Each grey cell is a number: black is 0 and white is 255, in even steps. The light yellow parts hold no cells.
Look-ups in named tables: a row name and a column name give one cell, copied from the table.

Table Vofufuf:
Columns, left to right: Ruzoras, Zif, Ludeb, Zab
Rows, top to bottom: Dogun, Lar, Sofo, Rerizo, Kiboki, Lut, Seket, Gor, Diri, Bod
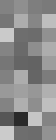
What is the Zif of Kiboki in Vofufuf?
101
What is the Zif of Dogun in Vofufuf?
143
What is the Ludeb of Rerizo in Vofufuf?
142
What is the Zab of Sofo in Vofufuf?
145
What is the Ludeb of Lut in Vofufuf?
101
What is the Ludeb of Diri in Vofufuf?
198
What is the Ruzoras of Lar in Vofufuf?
118
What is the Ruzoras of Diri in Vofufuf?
86
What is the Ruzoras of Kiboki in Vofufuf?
118
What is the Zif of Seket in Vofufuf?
160
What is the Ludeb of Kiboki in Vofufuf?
99
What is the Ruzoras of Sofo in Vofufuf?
202
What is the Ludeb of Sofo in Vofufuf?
108
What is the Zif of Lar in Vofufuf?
173
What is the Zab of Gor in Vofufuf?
191
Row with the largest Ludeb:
Diri

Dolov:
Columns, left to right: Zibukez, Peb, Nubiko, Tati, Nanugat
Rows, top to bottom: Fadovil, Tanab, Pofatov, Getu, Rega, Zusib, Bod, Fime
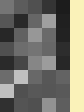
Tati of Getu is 103
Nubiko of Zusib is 104
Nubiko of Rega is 134
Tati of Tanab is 159
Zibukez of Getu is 80
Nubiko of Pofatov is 151
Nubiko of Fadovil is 80
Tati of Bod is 86
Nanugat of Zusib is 99
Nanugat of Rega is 39

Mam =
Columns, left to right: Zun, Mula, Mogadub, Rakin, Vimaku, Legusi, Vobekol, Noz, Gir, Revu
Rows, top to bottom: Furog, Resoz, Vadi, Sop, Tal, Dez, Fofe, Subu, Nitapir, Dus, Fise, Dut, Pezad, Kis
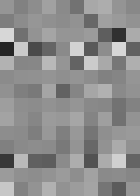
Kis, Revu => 149
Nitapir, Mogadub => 134
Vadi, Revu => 171
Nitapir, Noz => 159
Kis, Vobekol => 164
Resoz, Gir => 154
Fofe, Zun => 145
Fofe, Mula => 127
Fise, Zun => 128
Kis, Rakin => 177
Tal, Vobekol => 203
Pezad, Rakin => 147
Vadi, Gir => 48
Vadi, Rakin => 165
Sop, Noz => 141
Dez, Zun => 139
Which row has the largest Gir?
Sop

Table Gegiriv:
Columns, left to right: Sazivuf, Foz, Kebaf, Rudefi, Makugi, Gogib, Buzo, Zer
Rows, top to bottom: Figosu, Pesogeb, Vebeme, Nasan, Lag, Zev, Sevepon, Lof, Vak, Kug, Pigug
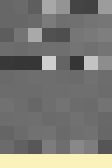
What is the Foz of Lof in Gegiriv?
109
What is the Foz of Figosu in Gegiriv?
106
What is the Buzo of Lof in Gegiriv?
107
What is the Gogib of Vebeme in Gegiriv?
118
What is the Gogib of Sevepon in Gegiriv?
111
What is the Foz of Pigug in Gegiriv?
97
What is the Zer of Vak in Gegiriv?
104
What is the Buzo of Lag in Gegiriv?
195
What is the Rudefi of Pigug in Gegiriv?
124
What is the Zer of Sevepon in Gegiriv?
108
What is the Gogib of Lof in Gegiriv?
108
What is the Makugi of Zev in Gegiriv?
108
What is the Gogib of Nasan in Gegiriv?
116
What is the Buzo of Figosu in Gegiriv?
66

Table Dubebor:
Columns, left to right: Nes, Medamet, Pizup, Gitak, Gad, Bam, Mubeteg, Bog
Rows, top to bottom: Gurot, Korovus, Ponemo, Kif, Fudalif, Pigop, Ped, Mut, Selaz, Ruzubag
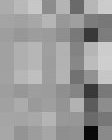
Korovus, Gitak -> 181
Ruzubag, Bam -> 145
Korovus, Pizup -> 167
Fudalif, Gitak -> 157
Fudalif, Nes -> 161
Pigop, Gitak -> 158
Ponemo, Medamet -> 151

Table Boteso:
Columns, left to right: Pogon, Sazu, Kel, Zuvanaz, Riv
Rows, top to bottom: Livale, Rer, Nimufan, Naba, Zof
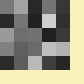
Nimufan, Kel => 114
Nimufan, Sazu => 110
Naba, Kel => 107
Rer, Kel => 34
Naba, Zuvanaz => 191
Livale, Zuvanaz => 116
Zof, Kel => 185
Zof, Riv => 38

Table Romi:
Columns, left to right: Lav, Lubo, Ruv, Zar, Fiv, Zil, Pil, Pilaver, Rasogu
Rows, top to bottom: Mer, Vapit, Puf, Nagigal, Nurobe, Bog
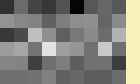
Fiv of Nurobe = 126
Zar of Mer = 55
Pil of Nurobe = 112
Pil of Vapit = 144
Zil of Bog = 104
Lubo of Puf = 74
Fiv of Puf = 95
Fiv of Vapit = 125
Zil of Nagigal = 149
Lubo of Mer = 107
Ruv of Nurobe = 63
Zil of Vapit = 142
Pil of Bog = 93
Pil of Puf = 138
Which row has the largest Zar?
Nagigal

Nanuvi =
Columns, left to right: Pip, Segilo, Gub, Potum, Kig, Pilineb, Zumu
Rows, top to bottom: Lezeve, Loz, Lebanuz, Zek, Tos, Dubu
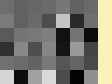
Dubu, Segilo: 13
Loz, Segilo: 97
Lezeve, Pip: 110
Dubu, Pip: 214
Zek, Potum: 134
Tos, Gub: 99
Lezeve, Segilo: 97
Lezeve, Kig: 119
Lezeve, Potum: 106
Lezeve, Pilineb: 97
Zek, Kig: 21
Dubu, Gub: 161
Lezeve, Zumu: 106
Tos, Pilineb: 100
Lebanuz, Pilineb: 116
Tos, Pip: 112
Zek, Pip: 48
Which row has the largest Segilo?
Zek

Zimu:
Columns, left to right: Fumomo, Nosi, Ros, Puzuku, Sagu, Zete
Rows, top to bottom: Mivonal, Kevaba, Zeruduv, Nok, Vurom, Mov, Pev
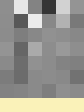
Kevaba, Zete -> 121
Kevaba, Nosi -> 88
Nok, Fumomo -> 148
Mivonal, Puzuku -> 53
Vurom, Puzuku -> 140
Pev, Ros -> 138
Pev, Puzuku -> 126
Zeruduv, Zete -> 136
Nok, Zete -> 142
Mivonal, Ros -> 131
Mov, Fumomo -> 124

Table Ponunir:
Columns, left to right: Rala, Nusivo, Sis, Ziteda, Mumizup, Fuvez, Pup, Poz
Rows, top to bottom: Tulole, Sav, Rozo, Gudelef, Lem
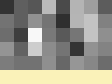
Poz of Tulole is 92
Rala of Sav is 115
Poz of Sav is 129
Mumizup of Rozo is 89
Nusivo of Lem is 114
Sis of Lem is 114
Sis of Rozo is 248
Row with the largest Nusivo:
Lem

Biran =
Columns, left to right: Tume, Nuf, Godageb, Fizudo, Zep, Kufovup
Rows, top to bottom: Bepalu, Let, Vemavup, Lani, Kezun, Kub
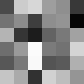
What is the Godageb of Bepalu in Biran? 215
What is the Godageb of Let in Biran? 62
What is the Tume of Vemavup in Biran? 180
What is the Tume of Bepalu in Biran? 74
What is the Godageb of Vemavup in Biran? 28
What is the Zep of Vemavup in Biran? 121
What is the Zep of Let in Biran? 148
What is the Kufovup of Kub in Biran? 149
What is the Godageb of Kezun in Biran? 249
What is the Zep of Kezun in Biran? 90
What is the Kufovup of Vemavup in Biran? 162
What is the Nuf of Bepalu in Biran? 204
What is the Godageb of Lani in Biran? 251
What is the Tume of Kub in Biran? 197
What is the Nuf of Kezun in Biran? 121
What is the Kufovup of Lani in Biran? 212
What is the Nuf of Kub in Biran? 170
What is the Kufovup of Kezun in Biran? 176

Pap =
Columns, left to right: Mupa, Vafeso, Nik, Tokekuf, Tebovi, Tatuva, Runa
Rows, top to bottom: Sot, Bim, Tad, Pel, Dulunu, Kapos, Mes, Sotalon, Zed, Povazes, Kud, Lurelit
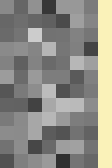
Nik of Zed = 167
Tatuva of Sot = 152
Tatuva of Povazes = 114
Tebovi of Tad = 115
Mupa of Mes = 86
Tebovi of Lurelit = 47
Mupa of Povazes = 140
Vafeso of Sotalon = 98
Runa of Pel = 68

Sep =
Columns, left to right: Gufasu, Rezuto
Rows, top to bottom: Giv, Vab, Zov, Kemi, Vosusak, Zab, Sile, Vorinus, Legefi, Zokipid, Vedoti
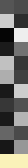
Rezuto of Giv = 75
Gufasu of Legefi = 25
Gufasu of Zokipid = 102
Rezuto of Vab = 45
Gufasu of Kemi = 27
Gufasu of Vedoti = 23
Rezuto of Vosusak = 54
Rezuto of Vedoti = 151
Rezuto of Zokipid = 74
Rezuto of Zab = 64
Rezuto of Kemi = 114
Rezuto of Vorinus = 81
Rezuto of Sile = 205
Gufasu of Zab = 174
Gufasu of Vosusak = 193
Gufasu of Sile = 25
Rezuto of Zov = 238
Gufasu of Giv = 85
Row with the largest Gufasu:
Vab

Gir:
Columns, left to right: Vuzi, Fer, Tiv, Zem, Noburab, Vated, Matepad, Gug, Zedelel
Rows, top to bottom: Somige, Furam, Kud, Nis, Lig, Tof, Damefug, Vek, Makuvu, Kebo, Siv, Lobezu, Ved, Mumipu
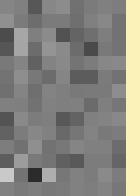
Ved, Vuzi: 201
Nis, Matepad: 74
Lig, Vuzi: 121
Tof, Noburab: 133
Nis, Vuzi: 86
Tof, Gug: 123
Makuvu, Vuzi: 84
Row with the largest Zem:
Ved

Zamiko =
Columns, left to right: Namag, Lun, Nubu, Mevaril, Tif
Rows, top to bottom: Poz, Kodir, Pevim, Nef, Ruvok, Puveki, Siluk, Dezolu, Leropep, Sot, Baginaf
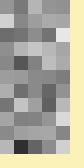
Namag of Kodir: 209
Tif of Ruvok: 171
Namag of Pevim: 109
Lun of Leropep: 129
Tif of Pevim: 231
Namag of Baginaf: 183
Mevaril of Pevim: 115
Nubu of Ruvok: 130
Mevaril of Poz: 148
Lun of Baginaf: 47
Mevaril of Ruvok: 189
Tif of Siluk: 146
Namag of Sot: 138
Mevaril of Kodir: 170
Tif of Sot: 134
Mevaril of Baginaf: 141

